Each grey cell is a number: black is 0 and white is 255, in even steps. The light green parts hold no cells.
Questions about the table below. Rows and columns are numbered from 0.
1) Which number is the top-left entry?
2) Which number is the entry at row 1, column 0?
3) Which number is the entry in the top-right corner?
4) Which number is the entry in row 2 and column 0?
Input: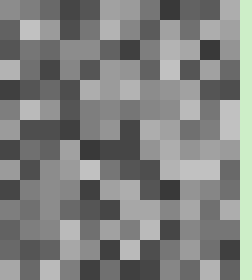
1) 140
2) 98
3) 173
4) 85

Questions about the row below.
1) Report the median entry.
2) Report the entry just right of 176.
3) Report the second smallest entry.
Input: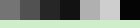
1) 81
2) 206
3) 18

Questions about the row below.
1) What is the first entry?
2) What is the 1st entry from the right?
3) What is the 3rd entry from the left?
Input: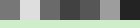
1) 119
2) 35
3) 106

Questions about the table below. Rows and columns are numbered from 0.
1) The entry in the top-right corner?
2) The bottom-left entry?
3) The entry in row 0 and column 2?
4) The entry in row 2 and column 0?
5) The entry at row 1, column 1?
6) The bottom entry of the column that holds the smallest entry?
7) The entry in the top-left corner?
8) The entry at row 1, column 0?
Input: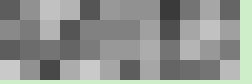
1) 101
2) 201
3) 193
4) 93
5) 123
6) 101
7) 93
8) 137
